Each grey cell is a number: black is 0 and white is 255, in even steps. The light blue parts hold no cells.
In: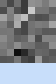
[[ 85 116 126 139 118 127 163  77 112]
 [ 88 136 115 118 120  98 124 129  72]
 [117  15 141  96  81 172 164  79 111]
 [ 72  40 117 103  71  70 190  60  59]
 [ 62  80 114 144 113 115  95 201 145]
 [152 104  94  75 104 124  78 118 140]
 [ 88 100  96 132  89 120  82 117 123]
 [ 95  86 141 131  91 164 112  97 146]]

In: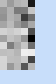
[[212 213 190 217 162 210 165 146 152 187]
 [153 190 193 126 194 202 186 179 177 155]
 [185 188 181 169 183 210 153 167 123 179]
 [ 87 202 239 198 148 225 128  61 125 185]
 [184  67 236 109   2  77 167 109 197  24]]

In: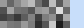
[[145  65  81 154]
 [121  82 164 102]
 [116  56 114 138]
 [153  93 110 166]
 [124 131  86 187]
 [ 46  63 149 111]
 [ 86 126 158  73]
 [200 144 106 190]
 [ 30  66 221  91]
 [ 94 171 104 163]]

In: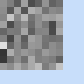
[[155  57  53 224 131 102 161 134 141 146]
 [140 113 173 102  71 123  76 198  89 126]
 [170 142 137 137 143 120 122 136 166  91]
 [145 112 152 104  93 167 142 184  85 160]
 [169 170 142 152 162  96 108 116 175  77]
 [188 128 126 148 148 132 143 141 160  97]
 [125 133 154 114 117 134 121 162 115 147]
 [148 125 142 141 111  75  73 157 138  98]
 [195  98 135 130 115 166 150 171 132 111]]

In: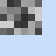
[[107 206  70 145 166]
 [ 88 206 150 126  52]
 [181  57  98 131  71]
 [149  52  46  75 160]
 [166 167  67 185 155]
 [ 67 128 205 203 101]]

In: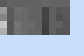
[[174 198 132 154  89]
 [ 88  87  92  90  99]
 [113 117 105 109  96]
 [106 106 104 104  97]
 [101 105  97 100  98]
 [ 98  98  98  98  98]
 [ 61  64  67  67 102]
 [ 95  96  95  95  98]
 [ 86  97  79  86  99]
 [ 85  85  89  88  99]]

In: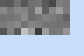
[[ 85 121 114 136  92]
 [129 129 116 120  89]
 [ 90 136 120 135 114]
 [192 115 139 132  87]
 [157 134 110 111 112]
 [ 60 128 117 160 117]
 [157 115 130  94  90]
 [118 116 123 133  72]
 [121 114 115 157 126]
 [148 114  99 123 120]]

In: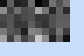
[[161 121  65  74 140  19]
 [ 62  85  86  84  68  96]
 [130  77  54  59 111  31]
 [ 68  30  58  75  77  40]
 [ 99 132  93  81  84 107]
 [199 123  64  56 166   1]
 [141  89  51  59 118  28]
 [ 32  61  80  80  38 114]
 [ 92 116  97  93  95  80]
 [ 17  58  95  91  42 112]]

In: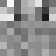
[[137 181 150 130 142 231 200 124]
 [163 136 139 169 115 235 165 248]
 [134 130 146 107 129  52 105  99]
 [112 171 117 119 152 115 170 173]
 [153 142 157 146 143 157 176 193]
 [142 141 148 113 150 118 114 227]
 [176 151 158 124 143  26  59  92]
 [144 122 131 113 149 211 162 114]]
